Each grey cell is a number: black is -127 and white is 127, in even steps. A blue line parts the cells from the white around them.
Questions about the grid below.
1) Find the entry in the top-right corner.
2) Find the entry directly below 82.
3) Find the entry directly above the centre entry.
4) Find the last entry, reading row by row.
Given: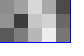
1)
-52
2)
109
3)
88
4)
-9
